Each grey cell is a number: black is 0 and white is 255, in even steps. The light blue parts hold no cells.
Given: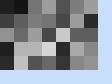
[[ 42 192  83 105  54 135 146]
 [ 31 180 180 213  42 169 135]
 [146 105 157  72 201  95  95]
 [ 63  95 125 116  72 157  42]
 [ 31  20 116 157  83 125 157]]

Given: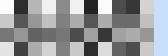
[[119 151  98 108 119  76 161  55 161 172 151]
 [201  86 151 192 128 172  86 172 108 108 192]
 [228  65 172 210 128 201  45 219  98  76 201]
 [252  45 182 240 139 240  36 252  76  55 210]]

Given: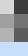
[[159 115]
 [179  93]
 [214  61]]

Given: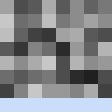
[[180 140 171 199  77 180 140 152]
 [ 65 131 199 152 152 131 171  65]
 [199 109 120 190 120 140 162 140]
 [190  98  65  55 162 171  89  77]
 [109  89 109 120  77  43  32  77]
 [162  77  89 171  89 140  98 120]
 [ 89  55 131 109  43 152  98 180]]

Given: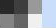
[[132 101 240]
 [ 40  62 153]]

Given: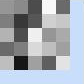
[[150 138  76 248 106]
 [106 126 217 190 160]
 [179  76 239 150 170]
 [126  56  86 208 199]
 [190  22 160  95 227]]

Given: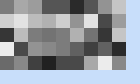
[[207 226 188 177 207 147 226  73 156]
 [ 54 188 124 115 124 177 115  54 197]
 [124 168 156  85  85  42  85 147 197]
 [106 136  64  33  73  73 168 236 136]
 [236  73 147 136 124  97  64  97  42]]

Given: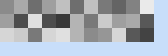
[[214 203 121 214 224 180 139 150 214  88  67]
 [139 169 110 159 192 110 192 121 100 130 234]
 [159  77 224  77  57 180 121 203 159 169  88]]

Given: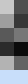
[[ 89 119]
 [179  99]
 [200  79]
 [158  55]
 [ 43  11]]
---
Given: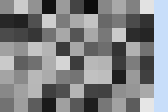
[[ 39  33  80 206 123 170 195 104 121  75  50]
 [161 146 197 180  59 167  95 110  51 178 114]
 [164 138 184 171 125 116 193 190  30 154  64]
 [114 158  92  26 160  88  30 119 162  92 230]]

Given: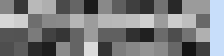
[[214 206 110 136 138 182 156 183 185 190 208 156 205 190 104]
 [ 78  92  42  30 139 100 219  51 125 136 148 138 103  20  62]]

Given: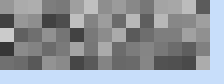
[[ 65 151 142  65  77 191 131 157 107 184  94 184 135 137 159]
 [ 54 139 131 107 122 164 119 171 108 124 133 120 108  94 128]]

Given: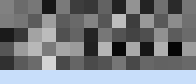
[[125 118  91 158  92 105 132  86 189  61 153  89 140 112]
 [ 86 155 184 122 166 155  33 181   9 169  22 176   5 157]]

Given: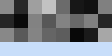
[[ 38  10 130  87 131 104 128  37]]

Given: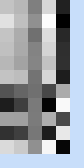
[[225 191 144 252   1]
 [192 170 131 212  47]
 [195 189 115 214  29]
 [ 29  63 122   4 249]
 [ 49  63 119  28 232]]
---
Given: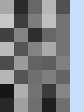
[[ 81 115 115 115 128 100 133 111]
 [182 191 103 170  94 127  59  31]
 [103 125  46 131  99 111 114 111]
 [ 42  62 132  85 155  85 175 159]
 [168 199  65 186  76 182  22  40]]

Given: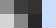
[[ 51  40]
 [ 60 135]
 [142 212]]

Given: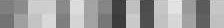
[[198 192]
 [ 91  96]
 [154 162]
 [226 215]
 [198 193]
 [ 77  79]
 [191 202]
 [ 65  60]
 [133 119]
 [163 163]
 [220 213]
 [137 127]
 [206 216]
 [205 195]
 [140 160]
 [127 115]]

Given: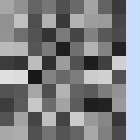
[[ 57  69  74  34 208  81 146 153  55  74]
 [ 99 155  88 131  64 208 125  34 135 128]
 [164 157 130 179  29 203  91  30 153 168]
 [105 179  69 112  81 125  99  92 203 100]
 [ 80  57 122  31 156 105 179 163  67  84]
 [119 177  51 123  48 131  79 108 191 115]
 [100  78  83  86 189  24 166 199  69  81]
 [145 192 111 183  53 220  88  91 163 173]
 [166 146 147 186  60 223  82  61  84 168]]

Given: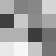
[[213 167 110 117]
 [135 139  59 198]
 [130 201 177 247]
 [181  63 177 232]]

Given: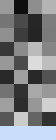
[[180 125 123 133 190  83 152 208  49]
 [142  38  36 187 220  40 168 151 100]
 [ 14  74  61 139  75 159  49  45 203]
 [154 117 144  55 152  41 115 159  86]]

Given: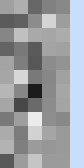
[[136 157 172 161 147 161 166 164 136 154 154 155]
 [129 212 166 164 140 135 137 140 142 165 150 155]
 [103 140 169  90  87 121  27 106 236 210 155 197]
 [174  97 192 121 126 215 135  72 158 123 127 156]
 [160  91 134 100 164 166 182 166 121 171 179  89]]

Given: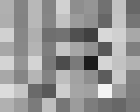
[[103 117 168 127 178 127 124 119]
 [194 197 208 199 194 200 158 103]
 [113 102 216  88 213  92 243 111]
 [149 144  64 145  28 142 161 125]
 [142 155  80 167 122 162 165 156]
 [209 194 114 196  76 190 206 118]
 [132 134 111 126 120 131  88 190]
 [184 184 175 180 212 181 106 123]
 [132 131 135 136 149 133 197 157]
 [176 174 209 167 212 168 220 177]]
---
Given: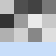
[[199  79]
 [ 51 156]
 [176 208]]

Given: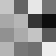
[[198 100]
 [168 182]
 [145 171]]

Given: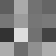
[[ 94 170]
 [119 156]
 [ 50 221]]

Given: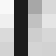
[[248  28]
 [239  28]
 [218  28]]

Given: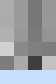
[[173 154]
 [172 155]
 [177 152]]

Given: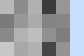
[[185 140]
 [123 151]
 [137 178]]

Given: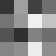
[[ 53 159]
 [116 152]
 [ 83  47]]

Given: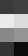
[[ 58  65]
 [235 220]
 [136 148]]

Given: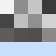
[[243 142]
 [ 69 192]
 [ 93  81]]
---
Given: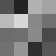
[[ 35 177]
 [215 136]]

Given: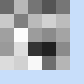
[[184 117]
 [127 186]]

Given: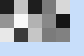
[[196  30]
 [249 178]]

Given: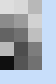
[[216 184]
 [155 210]]

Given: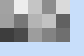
[[237 197]
 [119 180]]

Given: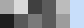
[[217  64]
 [ 89 122]]

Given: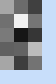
[[107  64]
 [241 117]]

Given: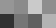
[[139 202]
 [118  96]]

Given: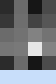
[[107  22]
 [110  67]]
